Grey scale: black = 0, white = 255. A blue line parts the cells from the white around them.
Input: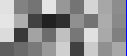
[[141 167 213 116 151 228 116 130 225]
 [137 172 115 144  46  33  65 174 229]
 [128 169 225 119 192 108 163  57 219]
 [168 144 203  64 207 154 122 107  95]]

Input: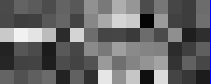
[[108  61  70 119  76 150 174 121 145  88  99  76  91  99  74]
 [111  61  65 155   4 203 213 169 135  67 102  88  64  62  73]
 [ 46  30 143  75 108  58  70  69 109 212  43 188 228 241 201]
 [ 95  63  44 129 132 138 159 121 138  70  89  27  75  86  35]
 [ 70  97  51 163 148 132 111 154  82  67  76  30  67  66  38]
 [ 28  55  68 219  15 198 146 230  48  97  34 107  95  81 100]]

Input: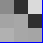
[[218  48 139]
 [ 47 167 164]
 [165 167 177]]

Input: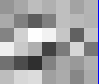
[[180 163 191 176 189 167 149]
 [179 185 191 128  92 128 170]
 [196  97 198 242 254 209 131]
 [118 214 123  66 175 201 239]
 [176 153 168 130  47  76 113]
 [170 135 171 160 220 215 189]]

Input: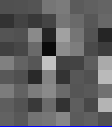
[[100  96  91 123 118  84  81  80]
 [104  87 106 118  69  56  67  50]
 [ 37  83 117 161  37 138  81  84]
 [ 60  74 125 141  10 106  71  64]
 [170  94  67  65 194  86  99 128]
 [186  81  87  51 132  41  80  88]
 [113  89  85 106 138 124  98 124]
 [180  72  94  50 107  57  83  94]
 [ 80  96  91 135 119 115  88  98]]

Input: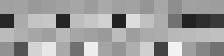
[[157 159 161 142 167 149 162 160 169 156 166 161 157 153 162 160]
 [ 57  45  34 114 173 192 221  34 209 198 189  37 198 195 171  39]
 [192 189 186 184 172 170 158 188 154 160 166 184 159 166 175 187]
 [113 134 159 242  67 207 174 149 164 237 112 169 231 211  83 146]]

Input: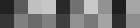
[[165  31 146 200 113  41 198 192  92  34]
 [142  46 164 121 145  63 128 106 128  54]]

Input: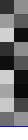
[[143  48]
 [ 90 156]
 [ 14 209]
 [142  48]
 [ 84  14]
 [ 16 207]
 [  9 164]
 [ 69 200]
 [148 111]]

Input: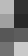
[[ 49 187]
 [ 40 160]
 [ 93  87]
 [202 114]]
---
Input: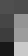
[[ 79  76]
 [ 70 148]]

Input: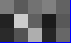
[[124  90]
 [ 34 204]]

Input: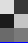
[[222  56]
 [ 27 197]]

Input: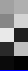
[[161 175]
 [134 211]]

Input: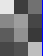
[[231  61]
 [136 158]]

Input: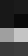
[[24 27]
 [24 10]]

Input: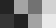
[[ 36 164]
 [ 54  34]]
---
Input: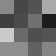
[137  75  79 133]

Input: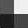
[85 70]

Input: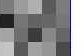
[124 118  59 149]

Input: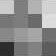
[203 125 166  93]

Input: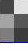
[70 87]

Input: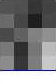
[ 83  70 129 186]

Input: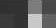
[49 51]
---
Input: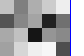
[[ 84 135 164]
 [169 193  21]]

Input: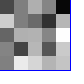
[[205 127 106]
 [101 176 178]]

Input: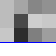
[[188  73 206]
 [199  45 127]]

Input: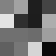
[[227  47  29]
 [112 112 108]]

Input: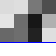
[[228 109  23]
 [104 110  34]]

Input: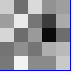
[[157 234 118]
 [214 109 154]]
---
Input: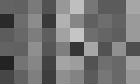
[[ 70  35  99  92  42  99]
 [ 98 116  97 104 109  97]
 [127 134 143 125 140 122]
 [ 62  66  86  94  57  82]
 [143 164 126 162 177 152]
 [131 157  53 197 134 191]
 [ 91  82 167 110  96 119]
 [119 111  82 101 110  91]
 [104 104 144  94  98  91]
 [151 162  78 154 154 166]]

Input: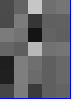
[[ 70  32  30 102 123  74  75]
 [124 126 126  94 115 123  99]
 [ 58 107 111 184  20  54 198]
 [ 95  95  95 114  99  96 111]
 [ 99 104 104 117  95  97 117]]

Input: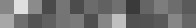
[[167 134]
 [110 223]
 [ 83 139]
 [ 96  74]
 [116 117]
 [122  76]
 [ 79 107]
 [134  97]
 [191 112]
 [ 80  58]
 [ 83 101]
 [ 89 125]
 [135 109]
 [103  90]]

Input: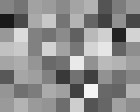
[[154 149  88 165 193 152  25 132]
 [179 112 166 173 201 219  73 116]
 [154 124 159 149 129 129 170 162]
 [148 171 129 105 211 115 200 155]
 [109 160  57 113 162 139 116 138]
 [206  64 114 233 118  96 180 164]
 [ 84 244  63 145 212 185 101 178]
 [102 104 146 186 230 208  65  84]
 [161 100 113 179 100  35 145 124]
 [141 180 134 160 142 211  71 151]]

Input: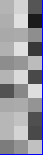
[[124 183 183 169  82 180 141 177 169 174 180]
 [147 212 194 171 135 218 150 224 171 224 212]
 [193  73  79 148 222  73 188  56 142  27  85]]

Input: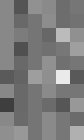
[[143 136  62 136  90 136 136 136 136 136]
 [152 106 105 105 100 105  80 124 105  84]
 [117 117 117 117 158 117 117 117 117 145]
 [138 138 107 138 143 145 112 103 141 138]
 [119 119  86 119 234 112 119 187 109 109]
 [176 107 152 118  89 118 159 144 114 118]]

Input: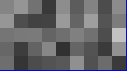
[[110 103 117 150 132]
 [ 53  61 121  78 149]
 [ 76  99 122  66 114]
 [ 83 135 100  67  57]
 [ 88  49 111 154 141]
 [144 101 128 100  92]
 [ 81  83 113 158 131]
 [108  58  77  84  76]
 [ 58 146 194 124 140]]

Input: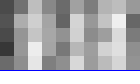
[[107  55  74  83  75]
 [142 151 149 173 113]
 [230 237 197 207 190]
 [127 165 167 164 136]
 [143 120 146 100 107]
 [216 183 209 212 161]
 [156 158 140 152 125]
 [187 210 158 195 180]
 [213 223 219 239 189]
 [147 143 123 103 153]]

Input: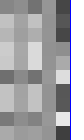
[[170 121 194 194 111 201 204 182 193 134]
 [155 141 164 163 138 167 168 159 163 142]
 [159 130 194 194 114 218 218 174 193 114]
 [148 152 147 147 152 147 146 148 147 150]
 [ 63 232  88  87 221 170 142  71  86  70]]
